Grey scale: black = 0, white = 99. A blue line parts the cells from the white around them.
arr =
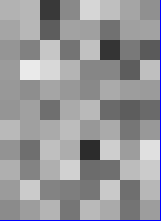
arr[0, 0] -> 69
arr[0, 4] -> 83
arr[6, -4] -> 59
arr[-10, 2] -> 36
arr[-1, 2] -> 70
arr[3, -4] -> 52
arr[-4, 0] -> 57
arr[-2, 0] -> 60
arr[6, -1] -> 59
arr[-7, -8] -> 59
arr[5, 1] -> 62
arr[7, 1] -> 43
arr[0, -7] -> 71
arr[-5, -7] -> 62
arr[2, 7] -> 35
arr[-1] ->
[54, 61, 70, 46, 72, 66, 45, 61]
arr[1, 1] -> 71
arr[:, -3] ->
[74, 44, 20, 52, 66, 41, 66, 80, 43, 78, 66]
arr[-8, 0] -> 60
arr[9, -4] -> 46
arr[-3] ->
[68, 51, 68, 81, 42, 43, 73, 79]
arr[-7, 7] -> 60
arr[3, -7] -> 91
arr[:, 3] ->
[53, 63, 45, 70, 59, 66, 73, 67, 81, 49, 46]

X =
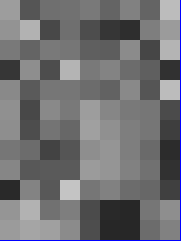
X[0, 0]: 61
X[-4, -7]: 35
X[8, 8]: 19
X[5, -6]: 47
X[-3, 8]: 25
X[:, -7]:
[43, 28, 47, 30, 46, 53, 45, 26, 35, 34, 44, 62]
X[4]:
[53, 35, 46, 46, 42, 38, 53, 33, 73]
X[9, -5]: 46
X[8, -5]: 60
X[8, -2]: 44
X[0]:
[61, 33, 43, 44, 47, 39, 50, 39, 73]
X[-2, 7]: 46
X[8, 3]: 35
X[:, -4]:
[39, 21, 36, 51, 38, 52, 56, 58, 58, 50, 16, 15]
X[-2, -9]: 58
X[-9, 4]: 47
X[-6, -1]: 24
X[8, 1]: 34
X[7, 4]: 55
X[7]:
[46, 42, 26, 33, 55, 58, 49, 41, 17]
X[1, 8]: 60
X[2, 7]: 27
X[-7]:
[56, 28, 53, 47, 61, 52, 47, 46, 29]
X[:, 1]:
[33, 69, 39, 55, 35, 28, 30, 42, 34, 51, 69, 64]
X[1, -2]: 49
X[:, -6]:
[44, 43, 46, 70, 46, 47, 40, 33, 35, 76, 49, 54]
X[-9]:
[21, 55, 30, 70, 47, 51, 42, 37, 19]

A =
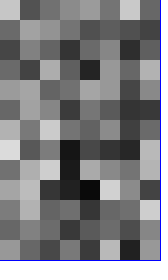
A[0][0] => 77
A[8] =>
[44, 68, 80, 10, 66, 53, 45, 70]
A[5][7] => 22
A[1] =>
[41, 63, 57, 45, 31, 36, 31, 26]
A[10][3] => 43
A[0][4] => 60
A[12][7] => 59
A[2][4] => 41
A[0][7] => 40
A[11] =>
[40, 50, 42, 22, 35, 42, 30, 52]
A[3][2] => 67
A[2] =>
[27, 50, 39, 20, 41, 52, 18, 37]
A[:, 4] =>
[60, 31, 41, 14, 64, 46, 38, 28, 66, 4, 21, 35, 23]
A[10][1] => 69
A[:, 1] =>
[32, 63, 50, 26, 64, 63, 47, 34, 68, 73, 69, 50, 40]
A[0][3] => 54
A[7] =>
[85, 34, 48, 8, 28, 20, 15, 72]
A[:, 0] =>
[77, 41, 27, 41, 60, 40, 69, 85, 44, 64, 48, 40, 59]
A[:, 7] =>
[40, 26, 37, 69, 53, 22, 41, 72, 70, 26, 80, 52, 59]
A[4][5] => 59
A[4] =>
[60, 64, 39, 44, 64, 59, 27, 53]
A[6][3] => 45
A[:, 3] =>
[54, 45, 20, 37, 44, 23, 45, 8, 10, 13, 43, 22, 47]

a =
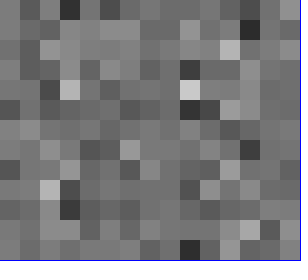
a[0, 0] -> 48
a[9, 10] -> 55
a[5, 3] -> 39
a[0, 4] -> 45
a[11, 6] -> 40
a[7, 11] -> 44
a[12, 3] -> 43
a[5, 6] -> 34
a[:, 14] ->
[56, 41, 54, 43, 43, 42, 47, 45, 38, 41, 48, 55, 50]
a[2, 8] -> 47
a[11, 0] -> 47
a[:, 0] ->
[48, 48, 44, 49, 46, 33, 50, 48, 33, 47, 39, 47, 48]
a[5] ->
[33, 44, 35, 39, 41, 43, 34, 38, 42, 20, 28, 60, 54, 43, 42]
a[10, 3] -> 23
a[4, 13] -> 42
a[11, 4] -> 38
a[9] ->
[47, 48, 70, 30, 42, 46, 43, 44, 44, 32, 55, 45, 53, 42, 41]
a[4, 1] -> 45
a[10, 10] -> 35
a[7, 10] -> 51
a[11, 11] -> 54
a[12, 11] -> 58
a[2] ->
[44, 36, 57, 53, 49, 48, 50, 44, 47, 52, 50, 70, 44, 48, 54]
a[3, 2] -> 39
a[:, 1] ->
[35, 41, 36, 36, 45, 44, 54, 46, 46, 48, 42, 44, 42]
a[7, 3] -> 47
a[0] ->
[48, 35, 49, 19, 45, 30, 41, 46, 42, 42, 46, 38, 30, 44, 56]
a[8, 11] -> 60
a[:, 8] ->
[42, 41, 47, 43, 43, 42, 44, 47, 44, 44, 46, 46, 43]
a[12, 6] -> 49
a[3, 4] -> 39
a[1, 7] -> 41
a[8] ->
[33, 46, 47, 58, 40, 44, 34, 52, 44, 39, 37, 60, 44, 45, 38]

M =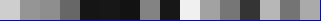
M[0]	80
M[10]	63
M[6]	7

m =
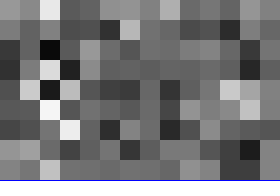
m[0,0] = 59
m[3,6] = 38
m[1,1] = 38
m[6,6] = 51
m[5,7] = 41
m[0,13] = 50
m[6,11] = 39
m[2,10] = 51
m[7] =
[58, 62, 41, 26, 37, 45, 21, 36, 47, 47, 33, 25, 11, 51]
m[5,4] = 44
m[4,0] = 31
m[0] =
[59, 53, 90, 35, 38, 56, 57, 50, 68, 41, 46, 39, 58, 50]
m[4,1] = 79
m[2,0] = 22
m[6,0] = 27
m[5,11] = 53
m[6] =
[27, 31, 45, 92, 38, 18, 51, 42, 16, 31, 54, 39, 35, 33]
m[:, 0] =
[59, 48, 22, 19, 31, 34, 27, 58, 51]
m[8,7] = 43
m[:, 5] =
[56, 19, 42, 37, 25, 39, 18, 45, 41]
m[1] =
[48, 38, 50, 30, 31, 19, 71, 44, 40, 29, 32, 17, 49, 40]
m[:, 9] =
[41, 29, 48, 38, 37, 57, 31, 47, 56]
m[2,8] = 42
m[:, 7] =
[50, 44, 43, 36, 40, 41, 42, 36, 43]
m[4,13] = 50
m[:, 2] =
[90, 50, 4, 85, 10, 95, 45, 41, 75]

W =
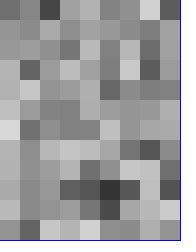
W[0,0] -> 43
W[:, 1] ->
[52, 54, 61, 39, 77, 60, 44, 55, 56, 53, 53, 39]
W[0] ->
[43, 52, 27, 62, 69, 51, 56, 81, 36]
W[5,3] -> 50
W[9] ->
[66, 53, 59, 37, 33, 20, 34, 74, 32]
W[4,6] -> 54
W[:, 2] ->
[27, 66, 56, 60, 57, 51, 55, 71, 61, 59, 57, 77]
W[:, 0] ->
[43, 58, 59, 70, 69, 74, 84, 70, 69, 66, 72, 57]
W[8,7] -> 75
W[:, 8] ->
[36, 63, 62, 60, 50, 68, 66, 54, 43, 32, 79, 57]
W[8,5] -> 56
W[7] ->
[70, 55, 71, 76, 73, 65, 45, 33, 54]
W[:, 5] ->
[51, 59, 50, 49, 40, 61, 74, 65, 56, 20, 29, 55]
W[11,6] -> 54
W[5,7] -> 59
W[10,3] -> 61
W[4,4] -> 68
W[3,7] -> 36
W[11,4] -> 81
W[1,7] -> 49
